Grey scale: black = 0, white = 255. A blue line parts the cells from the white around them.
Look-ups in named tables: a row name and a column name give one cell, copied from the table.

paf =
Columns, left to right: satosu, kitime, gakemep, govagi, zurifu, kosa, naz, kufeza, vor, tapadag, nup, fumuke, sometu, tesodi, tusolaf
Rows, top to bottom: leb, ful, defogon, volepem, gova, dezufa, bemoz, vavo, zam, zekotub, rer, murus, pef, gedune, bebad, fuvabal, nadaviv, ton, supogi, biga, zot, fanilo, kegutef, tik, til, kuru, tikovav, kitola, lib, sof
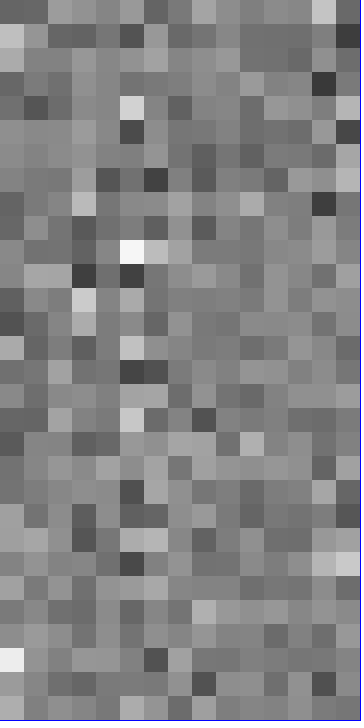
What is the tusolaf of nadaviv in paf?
156
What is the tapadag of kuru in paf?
152
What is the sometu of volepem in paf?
134
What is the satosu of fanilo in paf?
160
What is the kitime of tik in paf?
147
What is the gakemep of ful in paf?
102

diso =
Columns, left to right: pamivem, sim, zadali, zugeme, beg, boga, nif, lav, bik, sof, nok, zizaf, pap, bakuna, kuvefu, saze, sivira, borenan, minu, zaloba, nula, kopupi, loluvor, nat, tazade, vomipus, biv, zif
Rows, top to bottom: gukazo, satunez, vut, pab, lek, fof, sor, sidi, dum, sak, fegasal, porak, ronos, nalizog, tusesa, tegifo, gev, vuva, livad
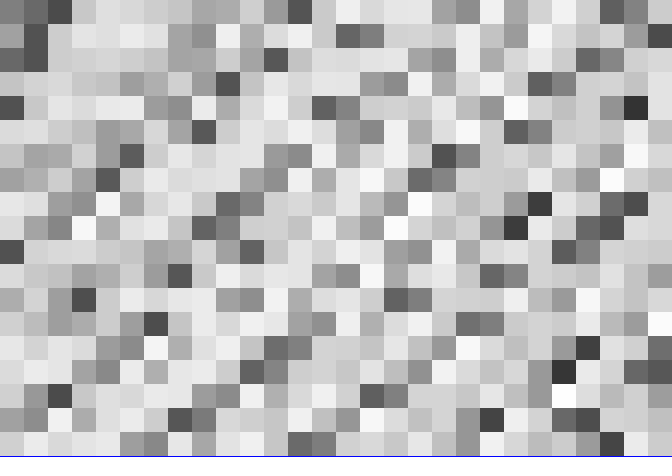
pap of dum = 217
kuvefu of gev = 209
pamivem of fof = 219
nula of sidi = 206
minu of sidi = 132
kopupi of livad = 215
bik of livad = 167
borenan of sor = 203
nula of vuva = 68

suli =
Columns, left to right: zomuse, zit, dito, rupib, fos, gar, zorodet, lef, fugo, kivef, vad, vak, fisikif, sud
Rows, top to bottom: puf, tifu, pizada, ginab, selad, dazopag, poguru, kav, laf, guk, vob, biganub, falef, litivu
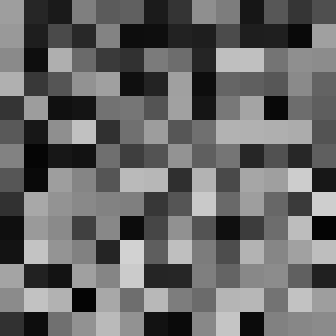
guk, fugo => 83
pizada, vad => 192
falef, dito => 178
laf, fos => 130
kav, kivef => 73
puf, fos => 91
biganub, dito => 19
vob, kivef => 77
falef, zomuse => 139
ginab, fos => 160
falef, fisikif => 194
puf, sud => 79
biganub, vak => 140
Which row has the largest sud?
laf

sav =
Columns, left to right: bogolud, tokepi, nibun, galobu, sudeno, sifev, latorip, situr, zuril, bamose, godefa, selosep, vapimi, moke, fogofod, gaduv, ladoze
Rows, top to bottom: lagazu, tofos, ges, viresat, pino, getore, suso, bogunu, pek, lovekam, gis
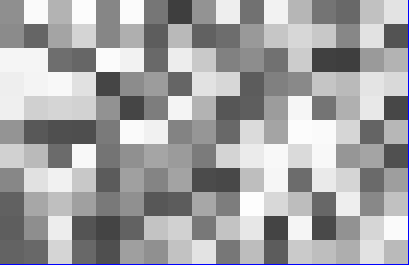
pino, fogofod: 176
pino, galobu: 210
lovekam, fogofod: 146
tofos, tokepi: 101
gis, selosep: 92
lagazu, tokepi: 250
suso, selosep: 248
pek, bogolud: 97
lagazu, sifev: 251
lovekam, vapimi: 245
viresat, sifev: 140
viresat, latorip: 156
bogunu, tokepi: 225
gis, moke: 190

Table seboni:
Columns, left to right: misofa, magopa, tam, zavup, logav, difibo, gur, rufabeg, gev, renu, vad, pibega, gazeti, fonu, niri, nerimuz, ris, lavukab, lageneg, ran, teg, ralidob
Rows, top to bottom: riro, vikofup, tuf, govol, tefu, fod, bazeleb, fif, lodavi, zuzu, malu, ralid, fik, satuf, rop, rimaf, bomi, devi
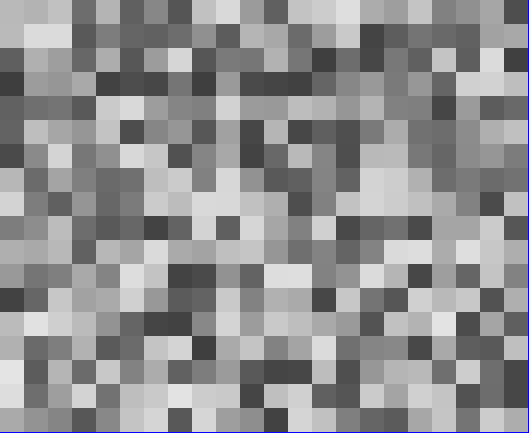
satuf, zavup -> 187
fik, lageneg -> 185
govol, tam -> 150
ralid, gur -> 195
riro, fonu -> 204
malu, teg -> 199
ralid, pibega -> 221
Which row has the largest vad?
zuzu

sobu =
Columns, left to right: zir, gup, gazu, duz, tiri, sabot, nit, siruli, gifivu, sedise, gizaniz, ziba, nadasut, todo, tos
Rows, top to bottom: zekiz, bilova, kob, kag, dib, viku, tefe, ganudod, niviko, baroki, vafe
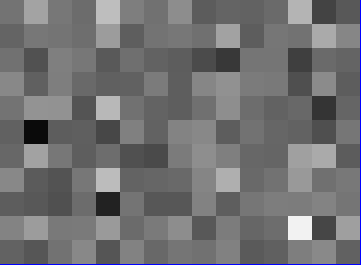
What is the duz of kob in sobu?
119
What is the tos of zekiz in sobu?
88
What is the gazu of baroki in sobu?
121
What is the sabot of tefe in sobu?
80
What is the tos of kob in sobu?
100
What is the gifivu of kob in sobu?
75
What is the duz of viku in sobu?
95
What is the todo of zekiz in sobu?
67
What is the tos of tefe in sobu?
92
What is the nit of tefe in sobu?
74
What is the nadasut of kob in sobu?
63
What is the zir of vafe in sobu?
98
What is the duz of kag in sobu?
105
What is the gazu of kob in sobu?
127
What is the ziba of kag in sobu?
121
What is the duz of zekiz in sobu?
108
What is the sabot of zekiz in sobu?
126
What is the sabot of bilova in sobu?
94

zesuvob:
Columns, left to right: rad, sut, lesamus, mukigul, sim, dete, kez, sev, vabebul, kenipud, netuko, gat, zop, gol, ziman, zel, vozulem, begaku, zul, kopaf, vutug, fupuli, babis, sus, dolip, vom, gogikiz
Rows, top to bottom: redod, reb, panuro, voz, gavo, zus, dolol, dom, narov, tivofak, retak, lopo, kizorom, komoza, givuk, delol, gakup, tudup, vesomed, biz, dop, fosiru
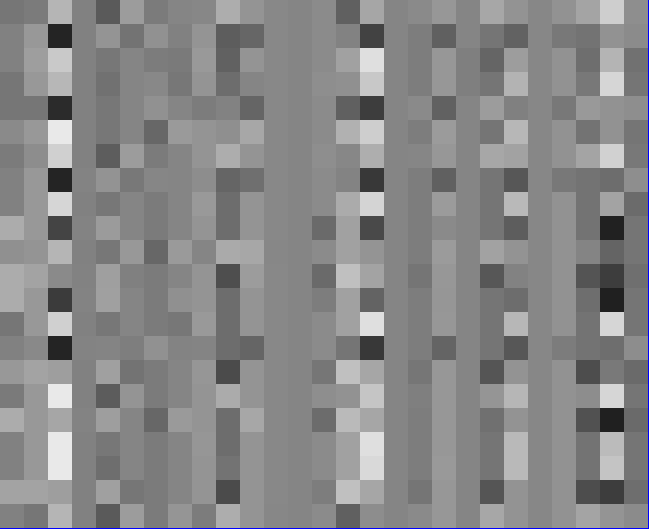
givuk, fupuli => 87
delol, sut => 163
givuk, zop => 133
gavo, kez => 145
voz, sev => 119
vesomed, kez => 123
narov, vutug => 117
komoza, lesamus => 208

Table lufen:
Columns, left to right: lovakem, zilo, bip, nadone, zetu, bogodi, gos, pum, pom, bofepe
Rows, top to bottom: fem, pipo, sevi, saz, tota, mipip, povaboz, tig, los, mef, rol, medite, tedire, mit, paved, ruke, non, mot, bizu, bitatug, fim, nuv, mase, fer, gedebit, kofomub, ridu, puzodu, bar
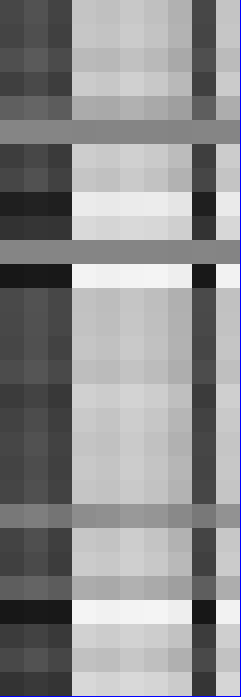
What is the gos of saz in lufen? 200
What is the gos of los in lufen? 236
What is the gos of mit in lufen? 191
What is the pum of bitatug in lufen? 182
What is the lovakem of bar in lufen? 51
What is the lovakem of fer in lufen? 64
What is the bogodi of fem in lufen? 200
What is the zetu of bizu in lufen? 193
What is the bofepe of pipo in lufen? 198
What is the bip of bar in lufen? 52

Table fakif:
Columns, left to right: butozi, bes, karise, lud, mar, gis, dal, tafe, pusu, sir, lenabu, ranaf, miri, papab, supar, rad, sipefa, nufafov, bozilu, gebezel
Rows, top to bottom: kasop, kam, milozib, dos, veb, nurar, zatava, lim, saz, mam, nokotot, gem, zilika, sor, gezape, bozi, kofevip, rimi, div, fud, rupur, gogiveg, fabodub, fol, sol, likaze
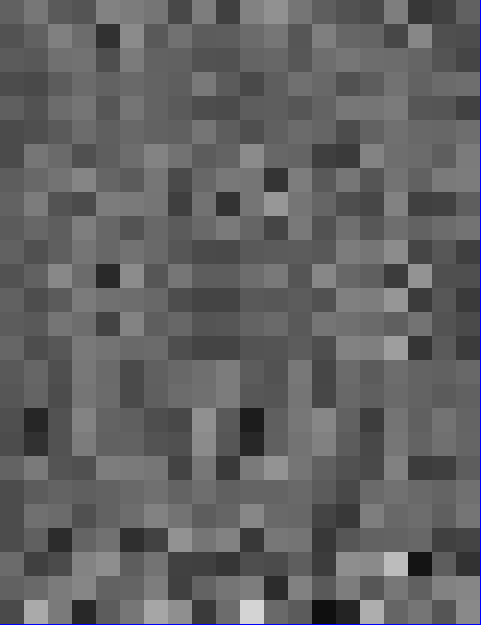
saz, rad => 71
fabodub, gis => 47
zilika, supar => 128
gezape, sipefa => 158
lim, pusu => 103
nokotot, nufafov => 69
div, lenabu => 39
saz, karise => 83
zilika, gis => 109

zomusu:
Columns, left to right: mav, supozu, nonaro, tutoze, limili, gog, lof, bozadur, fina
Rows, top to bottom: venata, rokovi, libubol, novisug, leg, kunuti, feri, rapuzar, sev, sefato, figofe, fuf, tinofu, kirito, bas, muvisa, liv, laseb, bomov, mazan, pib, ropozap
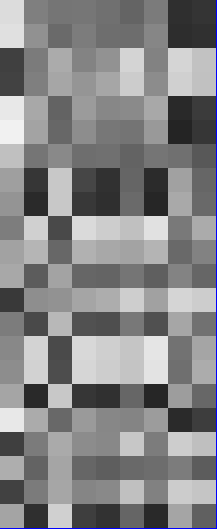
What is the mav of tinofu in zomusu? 57
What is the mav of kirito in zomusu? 124
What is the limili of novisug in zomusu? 166
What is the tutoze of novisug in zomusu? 149
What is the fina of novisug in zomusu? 193
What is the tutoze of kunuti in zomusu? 141
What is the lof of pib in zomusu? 129
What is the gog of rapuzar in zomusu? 101
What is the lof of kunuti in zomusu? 153
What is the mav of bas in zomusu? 136
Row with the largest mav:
kunuti

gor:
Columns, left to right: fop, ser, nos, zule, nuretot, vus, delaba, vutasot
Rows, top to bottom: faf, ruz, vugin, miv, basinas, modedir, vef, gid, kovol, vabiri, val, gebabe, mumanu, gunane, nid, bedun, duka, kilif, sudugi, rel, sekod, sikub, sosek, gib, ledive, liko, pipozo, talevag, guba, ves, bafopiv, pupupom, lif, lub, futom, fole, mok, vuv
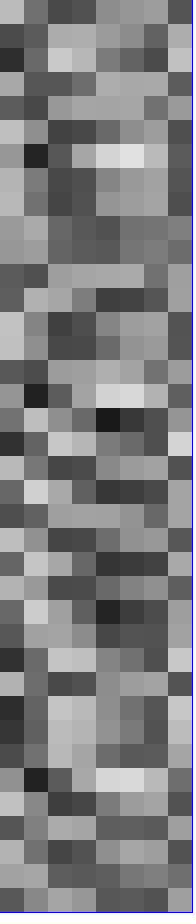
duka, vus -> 216
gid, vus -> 153
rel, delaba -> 162
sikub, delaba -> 104
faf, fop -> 187
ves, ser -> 99
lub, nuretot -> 123
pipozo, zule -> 140
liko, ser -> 204
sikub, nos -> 159
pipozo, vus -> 83
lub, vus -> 156
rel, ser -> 119
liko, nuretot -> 36
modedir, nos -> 66

